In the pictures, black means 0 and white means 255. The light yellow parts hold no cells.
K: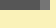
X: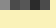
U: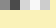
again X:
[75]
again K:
[86]
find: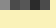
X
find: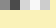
U
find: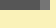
K

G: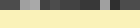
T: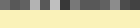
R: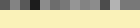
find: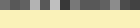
T
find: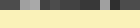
G

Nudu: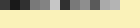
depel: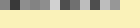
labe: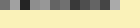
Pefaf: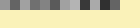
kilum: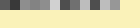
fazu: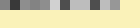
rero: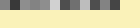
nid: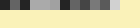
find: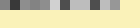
fazu
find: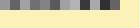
Pefaf

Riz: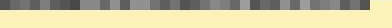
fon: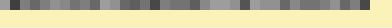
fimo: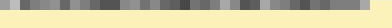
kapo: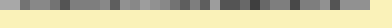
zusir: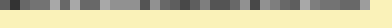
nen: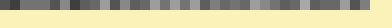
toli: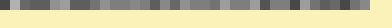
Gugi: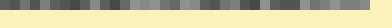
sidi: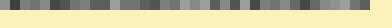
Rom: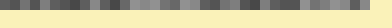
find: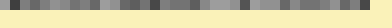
fon
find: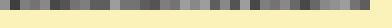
sidi
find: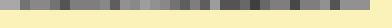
kapo

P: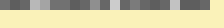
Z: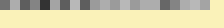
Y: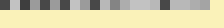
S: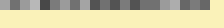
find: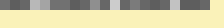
P
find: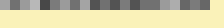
S

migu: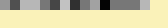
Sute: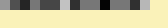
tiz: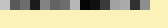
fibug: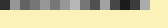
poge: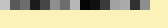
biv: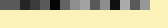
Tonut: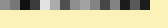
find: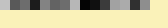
tiz
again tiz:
[109]
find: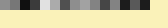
Tonut
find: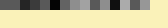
biv
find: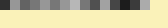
fibug

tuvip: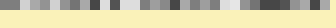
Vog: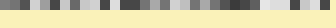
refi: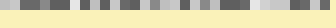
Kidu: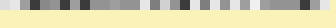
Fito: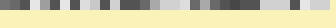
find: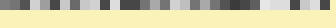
Vog
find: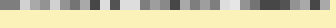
tuvip
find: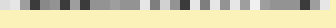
Kidu
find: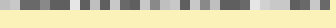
refi

